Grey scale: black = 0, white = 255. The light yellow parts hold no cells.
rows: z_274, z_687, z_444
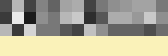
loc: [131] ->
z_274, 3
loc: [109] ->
z_444, 13

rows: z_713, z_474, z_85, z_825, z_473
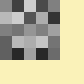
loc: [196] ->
z_825, 3
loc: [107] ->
z_473, 4

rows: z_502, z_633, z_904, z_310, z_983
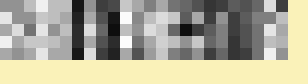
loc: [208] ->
z_310, 13
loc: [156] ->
z_983, 12
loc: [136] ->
z_633, 11
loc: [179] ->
z_310, 23
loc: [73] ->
z_502, 9

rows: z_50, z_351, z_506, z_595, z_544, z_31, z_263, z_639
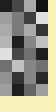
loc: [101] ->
z_639, 2
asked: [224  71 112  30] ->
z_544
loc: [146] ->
z_263, 0
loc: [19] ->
z_50, 3
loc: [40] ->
z_263, 3
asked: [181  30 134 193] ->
z_595

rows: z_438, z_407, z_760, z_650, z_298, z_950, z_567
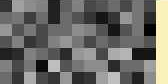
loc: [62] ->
z_407, 2
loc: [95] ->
z_438, 5

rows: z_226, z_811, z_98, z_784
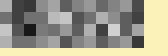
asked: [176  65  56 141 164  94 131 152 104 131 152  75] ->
z_226
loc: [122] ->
z_98, 3
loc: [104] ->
z_226, 8
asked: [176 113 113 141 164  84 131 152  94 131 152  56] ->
z_784
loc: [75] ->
z_226, 11

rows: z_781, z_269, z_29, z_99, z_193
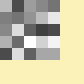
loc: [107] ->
z_99, 1
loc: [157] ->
z_781, 2
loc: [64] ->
z_29, 3
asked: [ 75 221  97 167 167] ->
z_193
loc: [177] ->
z_99, 0

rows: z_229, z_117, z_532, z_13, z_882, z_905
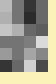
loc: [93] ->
z_532, 3
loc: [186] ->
z_229, 0

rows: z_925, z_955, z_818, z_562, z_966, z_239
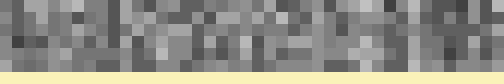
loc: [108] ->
z_239, 2
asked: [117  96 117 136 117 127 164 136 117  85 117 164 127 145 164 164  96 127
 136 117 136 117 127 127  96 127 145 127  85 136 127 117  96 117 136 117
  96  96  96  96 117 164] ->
z_818
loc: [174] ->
z_966, 29
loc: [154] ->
z_239, 41

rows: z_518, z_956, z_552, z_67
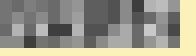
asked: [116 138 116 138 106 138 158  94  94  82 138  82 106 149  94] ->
z_956
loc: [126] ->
z_518, 2
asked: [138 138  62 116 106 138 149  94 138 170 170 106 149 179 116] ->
z_67
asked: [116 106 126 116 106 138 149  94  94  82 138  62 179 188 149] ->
z_518
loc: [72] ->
z_552, 14
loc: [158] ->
z_956, 6

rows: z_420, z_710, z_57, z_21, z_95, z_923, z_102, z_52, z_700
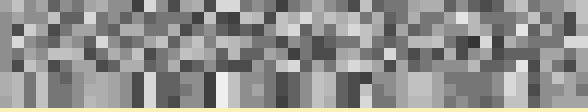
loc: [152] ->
z_923, 21
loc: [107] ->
z_710, 45
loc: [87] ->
z_923, 18
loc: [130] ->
z_21, 17
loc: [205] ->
z_57, 2

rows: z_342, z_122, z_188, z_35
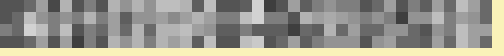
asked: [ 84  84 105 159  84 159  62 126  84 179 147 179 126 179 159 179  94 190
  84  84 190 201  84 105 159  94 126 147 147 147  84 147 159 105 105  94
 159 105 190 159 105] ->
z_35
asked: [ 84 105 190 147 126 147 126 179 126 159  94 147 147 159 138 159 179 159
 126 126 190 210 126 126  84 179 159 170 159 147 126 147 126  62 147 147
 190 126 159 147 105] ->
z_122
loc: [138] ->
z_122, 14
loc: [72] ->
z_342, 4
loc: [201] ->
z_35, 21
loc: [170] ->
z_122, 27

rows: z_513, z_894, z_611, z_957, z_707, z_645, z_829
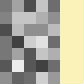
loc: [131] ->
z_894, 0
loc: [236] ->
z_645, 1
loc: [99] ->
z_829, 1

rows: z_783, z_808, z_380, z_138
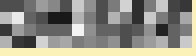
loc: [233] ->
z_808, 1
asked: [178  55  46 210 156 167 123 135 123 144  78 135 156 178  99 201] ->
z_138
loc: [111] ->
z_783, 2
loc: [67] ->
z_783, 14
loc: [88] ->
z_380, 11
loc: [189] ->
z_808, 0

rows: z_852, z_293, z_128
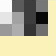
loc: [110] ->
z_128, 3
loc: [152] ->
z_128, 0
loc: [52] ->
z_128, 2
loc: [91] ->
z_852, 1
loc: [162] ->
z_293, 1
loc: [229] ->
z_293, 0

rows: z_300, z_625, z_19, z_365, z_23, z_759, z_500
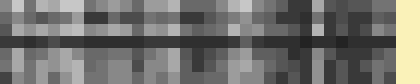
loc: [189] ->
z_19, 6
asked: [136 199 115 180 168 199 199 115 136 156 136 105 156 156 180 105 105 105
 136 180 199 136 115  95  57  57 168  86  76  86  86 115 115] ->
z_300
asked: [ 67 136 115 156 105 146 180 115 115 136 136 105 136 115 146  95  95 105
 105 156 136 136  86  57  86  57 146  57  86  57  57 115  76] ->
z_500
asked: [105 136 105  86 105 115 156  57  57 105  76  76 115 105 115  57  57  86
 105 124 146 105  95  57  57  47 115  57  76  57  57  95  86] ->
z_625
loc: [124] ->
z_625, 19
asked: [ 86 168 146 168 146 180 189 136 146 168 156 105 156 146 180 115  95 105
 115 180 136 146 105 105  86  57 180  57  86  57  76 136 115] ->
z_19
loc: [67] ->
z_500, 0

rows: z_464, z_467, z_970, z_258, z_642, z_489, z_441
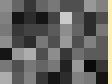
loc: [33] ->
z_489, 5
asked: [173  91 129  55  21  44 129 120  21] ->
z_441
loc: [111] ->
z_642, 6

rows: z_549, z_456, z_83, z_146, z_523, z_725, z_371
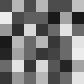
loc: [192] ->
z_549, 6
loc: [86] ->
z_725, 4
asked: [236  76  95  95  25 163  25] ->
z_456
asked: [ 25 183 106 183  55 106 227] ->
z_146
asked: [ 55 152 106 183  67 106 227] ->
z_371
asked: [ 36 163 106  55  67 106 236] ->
z_523
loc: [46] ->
z_83, 1

